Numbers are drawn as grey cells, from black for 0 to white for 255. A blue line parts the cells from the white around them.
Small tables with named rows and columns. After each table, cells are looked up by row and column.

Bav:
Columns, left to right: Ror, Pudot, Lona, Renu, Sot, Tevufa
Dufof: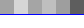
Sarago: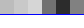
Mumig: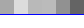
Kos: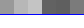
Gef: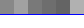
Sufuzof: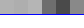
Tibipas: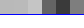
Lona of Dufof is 165
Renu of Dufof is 191
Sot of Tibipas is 58
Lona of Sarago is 214
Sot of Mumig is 145
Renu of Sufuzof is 110
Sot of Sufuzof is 74
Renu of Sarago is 113
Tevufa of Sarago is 129

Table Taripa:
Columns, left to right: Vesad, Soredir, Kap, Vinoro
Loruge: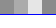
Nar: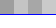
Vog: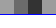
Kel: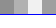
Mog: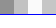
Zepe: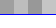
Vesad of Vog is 160
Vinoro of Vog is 156
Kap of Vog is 51
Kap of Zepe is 152
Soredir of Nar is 196
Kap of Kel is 241
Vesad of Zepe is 159
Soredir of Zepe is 189
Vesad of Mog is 145
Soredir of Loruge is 171
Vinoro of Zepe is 197
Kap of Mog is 250
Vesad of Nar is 158
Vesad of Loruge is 142
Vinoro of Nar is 202

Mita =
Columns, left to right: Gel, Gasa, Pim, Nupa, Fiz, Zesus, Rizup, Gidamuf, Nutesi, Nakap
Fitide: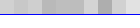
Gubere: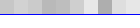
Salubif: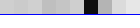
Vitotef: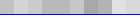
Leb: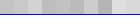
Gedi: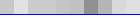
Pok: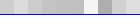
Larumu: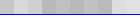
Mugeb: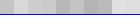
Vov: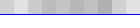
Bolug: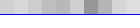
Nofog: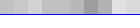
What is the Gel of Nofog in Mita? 194
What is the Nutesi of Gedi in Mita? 217
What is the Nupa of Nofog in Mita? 192
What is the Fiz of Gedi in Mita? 197
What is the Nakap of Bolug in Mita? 222
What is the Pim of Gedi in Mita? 203
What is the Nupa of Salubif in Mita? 191
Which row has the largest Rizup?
Pok

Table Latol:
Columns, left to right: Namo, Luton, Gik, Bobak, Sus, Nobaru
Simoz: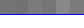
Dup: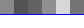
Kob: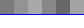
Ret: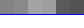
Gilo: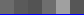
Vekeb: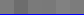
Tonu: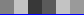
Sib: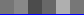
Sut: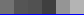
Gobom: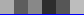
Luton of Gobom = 93
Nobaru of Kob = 164
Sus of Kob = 104
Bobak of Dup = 143
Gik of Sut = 81
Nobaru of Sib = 119
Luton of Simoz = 114
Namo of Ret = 131
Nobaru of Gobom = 189
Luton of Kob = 147
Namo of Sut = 114
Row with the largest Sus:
Dup

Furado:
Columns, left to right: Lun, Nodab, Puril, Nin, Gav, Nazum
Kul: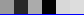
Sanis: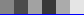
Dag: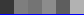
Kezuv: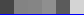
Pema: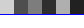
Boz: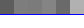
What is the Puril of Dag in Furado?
116
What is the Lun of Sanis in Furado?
133
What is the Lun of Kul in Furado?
154
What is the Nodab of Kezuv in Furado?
131
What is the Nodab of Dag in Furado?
126
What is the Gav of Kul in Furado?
216
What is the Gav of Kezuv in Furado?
91
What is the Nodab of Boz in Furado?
125
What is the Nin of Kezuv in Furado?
143
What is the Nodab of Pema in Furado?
78
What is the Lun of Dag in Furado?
55
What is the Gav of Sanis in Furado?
171

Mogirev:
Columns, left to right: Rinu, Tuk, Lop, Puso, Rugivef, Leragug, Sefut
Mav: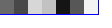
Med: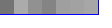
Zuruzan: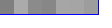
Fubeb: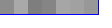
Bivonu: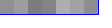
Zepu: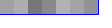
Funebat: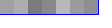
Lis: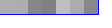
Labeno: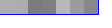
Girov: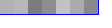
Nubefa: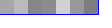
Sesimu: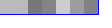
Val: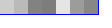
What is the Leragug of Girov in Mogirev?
171
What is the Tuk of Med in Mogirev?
171
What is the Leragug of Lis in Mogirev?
172
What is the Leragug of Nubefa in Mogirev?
152
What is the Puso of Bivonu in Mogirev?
132
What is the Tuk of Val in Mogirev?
186
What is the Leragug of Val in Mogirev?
156
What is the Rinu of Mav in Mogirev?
105
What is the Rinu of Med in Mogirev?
116
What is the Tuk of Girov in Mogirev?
184
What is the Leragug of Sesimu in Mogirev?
157
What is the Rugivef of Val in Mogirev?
229
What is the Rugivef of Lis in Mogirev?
191
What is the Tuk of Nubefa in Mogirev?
187
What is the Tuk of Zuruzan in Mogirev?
171
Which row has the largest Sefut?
Mav

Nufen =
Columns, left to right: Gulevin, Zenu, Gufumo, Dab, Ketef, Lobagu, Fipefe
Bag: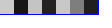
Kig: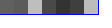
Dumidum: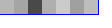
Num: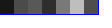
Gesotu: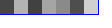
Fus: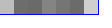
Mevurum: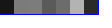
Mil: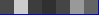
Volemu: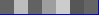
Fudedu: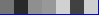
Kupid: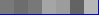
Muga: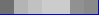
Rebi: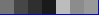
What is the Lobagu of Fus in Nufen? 107
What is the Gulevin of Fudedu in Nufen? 116
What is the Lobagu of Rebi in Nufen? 140
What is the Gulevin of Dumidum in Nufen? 183
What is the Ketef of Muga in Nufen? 204
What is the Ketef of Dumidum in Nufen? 203
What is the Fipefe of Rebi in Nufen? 153
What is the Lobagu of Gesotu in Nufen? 78
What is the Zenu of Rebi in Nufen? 70
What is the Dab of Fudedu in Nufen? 152
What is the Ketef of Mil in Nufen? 69
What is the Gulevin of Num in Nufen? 23
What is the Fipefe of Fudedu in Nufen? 207
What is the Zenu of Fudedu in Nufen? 40

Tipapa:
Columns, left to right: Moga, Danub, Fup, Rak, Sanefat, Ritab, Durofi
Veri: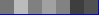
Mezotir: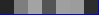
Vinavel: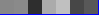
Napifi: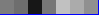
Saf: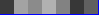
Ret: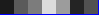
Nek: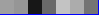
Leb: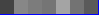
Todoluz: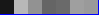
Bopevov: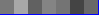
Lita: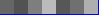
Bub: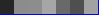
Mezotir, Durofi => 45
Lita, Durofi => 175
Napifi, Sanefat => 193
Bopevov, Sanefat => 116
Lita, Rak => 187
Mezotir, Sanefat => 159
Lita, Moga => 102
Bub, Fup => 141
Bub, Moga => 38
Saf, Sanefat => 130
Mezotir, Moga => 37
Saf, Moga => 59
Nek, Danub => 150
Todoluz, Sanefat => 106
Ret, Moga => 27
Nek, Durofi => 116
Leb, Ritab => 115
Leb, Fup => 124
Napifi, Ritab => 171
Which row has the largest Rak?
Ret

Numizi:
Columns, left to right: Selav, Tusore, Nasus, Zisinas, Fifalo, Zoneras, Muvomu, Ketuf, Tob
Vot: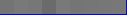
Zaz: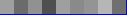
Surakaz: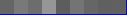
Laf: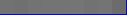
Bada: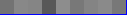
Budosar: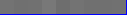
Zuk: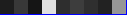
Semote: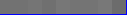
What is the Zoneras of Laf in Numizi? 117
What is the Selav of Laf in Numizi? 114
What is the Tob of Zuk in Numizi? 150
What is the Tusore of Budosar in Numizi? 112
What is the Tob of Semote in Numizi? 108
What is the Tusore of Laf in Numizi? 112

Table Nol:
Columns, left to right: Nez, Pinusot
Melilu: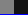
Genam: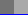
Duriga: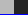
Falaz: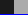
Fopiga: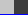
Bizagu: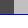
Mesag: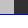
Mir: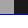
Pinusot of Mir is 26
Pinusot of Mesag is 49
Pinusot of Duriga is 37
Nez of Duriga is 186
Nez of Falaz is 27
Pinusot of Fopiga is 61
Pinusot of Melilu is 19
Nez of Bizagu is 75
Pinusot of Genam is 169
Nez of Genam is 115
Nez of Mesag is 194
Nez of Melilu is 130
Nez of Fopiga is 198
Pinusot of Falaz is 171
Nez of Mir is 165
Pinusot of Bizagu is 192

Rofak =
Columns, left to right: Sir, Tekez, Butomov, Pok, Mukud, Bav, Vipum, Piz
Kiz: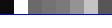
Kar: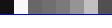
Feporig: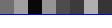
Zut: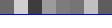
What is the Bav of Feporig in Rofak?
59
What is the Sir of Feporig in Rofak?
112
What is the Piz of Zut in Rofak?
93
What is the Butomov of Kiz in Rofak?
106
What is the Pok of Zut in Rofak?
155
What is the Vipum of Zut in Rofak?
192
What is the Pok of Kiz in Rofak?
115
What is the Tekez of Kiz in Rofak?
254
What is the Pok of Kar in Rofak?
111
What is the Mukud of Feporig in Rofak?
76
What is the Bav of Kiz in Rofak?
147
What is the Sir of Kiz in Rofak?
13
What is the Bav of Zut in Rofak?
117
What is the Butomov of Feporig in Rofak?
8
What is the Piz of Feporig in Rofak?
53
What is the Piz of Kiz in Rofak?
86

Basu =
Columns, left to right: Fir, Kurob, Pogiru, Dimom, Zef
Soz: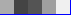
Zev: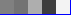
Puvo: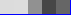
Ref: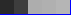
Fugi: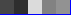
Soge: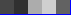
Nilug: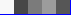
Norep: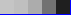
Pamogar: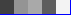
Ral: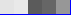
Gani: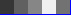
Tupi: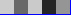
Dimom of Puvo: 70
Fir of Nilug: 248
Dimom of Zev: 61
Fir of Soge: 70
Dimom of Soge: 207
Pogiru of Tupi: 202
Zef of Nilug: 86
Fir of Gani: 54
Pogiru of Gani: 134
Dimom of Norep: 114
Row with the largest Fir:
Nilug

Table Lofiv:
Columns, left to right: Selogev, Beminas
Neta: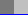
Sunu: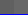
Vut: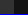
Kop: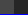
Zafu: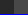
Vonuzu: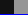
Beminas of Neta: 192
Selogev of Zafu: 41
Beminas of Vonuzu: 150
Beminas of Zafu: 72
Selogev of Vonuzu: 18
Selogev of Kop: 71
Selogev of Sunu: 96
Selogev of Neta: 121
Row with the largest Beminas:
Neta

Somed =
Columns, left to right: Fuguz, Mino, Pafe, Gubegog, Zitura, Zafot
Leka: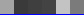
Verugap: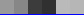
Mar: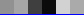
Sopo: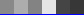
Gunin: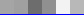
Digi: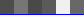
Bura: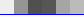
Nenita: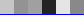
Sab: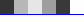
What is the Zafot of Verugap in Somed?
182
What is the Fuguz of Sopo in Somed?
137
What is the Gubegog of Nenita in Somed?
35
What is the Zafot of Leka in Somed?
123
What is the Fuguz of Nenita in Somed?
198
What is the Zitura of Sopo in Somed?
69
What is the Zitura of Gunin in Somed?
243
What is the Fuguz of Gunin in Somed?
165
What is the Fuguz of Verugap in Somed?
153
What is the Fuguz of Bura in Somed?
238
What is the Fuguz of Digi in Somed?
77
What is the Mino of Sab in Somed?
183
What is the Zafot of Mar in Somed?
170

